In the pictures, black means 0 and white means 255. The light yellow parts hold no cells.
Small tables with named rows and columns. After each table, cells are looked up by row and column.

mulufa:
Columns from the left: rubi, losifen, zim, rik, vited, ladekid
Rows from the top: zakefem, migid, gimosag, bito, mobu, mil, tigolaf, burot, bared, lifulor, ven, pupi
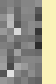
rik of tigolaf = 132
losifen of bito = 186
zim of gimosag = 104
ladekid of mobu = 54
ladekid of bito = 130
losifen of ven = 225
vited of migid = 135
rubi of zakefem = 123
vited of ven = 141
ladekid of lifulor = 119
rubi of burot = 140
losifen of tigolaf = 123
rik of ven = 115
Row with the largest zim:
mobu

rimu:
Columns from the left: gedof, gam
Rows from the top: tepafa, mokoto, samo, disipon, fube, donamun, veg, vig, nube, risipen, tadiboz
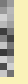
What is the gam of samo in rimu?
179
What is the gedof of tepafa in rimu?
122
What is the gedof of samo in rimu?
209
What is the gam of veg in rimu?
119
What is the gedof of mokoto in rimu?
154
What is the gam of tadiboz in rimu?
113
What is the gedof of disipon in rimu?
184
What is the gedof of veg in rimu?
197
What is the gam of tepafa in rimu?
156
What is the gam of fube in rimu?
119
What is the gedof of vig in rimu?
57
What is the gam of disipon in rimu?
159
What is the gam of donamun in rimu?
66
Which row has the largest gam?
risipen

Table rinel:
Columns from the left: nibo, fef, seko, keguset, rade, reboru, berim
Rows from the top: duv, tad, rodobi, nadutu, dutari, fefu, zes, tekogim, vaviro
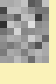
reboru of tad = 120
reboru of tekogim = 182
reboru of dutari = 149
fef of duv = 169
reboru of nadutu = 138
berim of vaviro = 158
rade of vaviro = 109
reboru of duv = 106
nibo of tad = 70
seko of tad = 188
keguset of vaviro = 162
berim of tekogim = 169
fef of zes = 121
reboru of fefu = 172
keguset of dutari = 134
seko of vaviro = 186
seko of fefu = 170
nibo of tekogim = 123

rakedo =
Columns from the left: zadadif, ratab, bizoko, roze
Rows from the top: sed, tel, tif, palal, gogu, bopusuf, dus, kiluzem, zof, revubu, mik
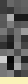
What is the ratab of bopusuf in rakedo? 36
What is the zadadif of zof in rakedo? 207
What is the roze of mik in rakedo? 74
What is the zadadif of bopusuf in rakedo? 80
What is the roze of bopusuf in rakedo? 50
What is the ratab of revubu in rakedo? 18
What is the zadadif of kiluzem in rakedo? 114
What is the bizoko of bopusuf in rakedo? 113
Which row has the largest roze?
gogu

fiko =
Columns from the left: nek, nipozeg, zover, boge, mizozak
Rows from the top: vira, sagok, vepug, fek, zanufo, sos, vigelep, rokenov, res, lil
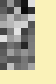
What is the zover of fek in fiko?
205
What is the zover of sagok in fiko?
185
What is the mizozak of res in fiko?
91
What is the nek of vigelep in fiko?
79
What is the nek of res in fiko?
105
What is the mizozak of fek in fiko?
84

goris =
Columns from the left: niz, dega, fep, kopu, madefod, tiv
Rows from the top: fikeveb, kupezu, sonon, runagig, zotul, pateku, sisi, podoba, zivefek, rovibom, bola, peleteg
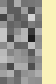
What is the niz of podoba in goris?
185
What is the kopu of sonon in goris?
106
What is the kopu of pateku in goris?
183
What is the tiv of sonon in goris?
123
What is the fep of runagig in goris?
110
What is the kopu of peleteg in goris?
163
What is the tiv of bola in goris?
173
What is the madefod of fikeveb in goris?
118
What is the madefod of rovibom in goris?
78
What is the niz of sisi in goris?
139
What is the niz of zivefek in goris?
192
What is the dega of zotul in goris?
105
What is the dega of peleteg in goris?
129
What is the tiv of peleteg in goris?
142
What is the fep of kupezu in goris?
93
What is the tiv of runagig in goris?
112
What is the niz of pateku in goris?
197

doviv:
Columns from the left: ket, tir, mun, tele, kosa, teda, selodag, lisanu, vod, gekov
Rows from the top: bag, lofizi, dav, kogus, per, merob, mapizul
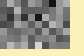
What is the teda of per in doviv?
90
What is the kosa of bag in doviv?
154
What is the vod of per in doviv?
121
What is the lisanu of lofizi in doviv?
119
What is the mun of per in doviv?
104
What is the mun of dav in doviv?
129
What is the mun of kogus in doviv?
163
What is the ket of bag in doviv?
106
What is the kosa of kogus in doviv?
96
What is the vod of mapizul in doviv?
122
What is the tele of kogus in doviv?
141
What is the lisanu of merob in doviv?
140
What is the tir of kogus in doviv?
85
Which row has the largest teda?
mapizul

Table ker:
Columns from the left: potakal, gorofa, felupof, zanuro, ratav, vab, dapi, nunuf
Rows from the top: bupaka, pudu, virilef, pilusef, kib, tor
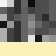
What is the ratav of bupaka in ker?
13
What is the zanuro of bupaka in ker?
100
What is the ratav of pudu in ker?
65
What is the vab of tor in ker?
24
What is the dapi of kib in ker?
78
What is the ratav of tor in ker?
228
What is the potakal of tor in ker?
175
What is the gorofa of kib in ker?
67
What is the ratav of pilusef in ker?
144
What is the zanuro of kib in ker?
100
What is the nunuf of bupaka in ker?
94
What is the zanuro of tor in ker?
100
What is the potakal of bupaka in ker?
245
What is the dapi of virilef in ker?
44

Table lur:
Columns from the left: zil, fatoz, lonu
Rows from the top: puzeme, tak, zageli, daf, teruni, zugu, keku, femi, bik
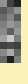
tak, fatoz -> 112
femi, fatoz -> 170
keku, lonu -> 64
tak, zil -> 88
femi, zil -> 136
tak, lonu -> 145
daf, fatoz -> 151
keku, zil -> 66
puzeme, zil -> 145
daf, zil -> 128
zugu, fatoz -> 200
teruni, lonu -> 149
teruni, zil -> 138
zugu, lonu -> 124
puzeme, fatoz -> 64
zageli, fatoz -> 132
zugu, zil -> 159
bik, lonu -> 125

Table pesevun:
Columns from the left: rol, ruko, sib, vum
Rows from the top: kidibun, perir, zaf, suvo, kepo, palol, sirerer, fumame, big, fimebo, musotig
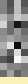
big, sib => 247
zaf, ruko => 146
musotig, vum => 126
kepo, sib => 151
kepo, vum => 109
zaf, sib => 202
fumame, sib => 219
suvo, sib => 23
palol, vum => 129
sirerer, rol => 174
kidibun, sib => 190
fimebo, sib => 133
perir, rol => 131
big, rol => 89

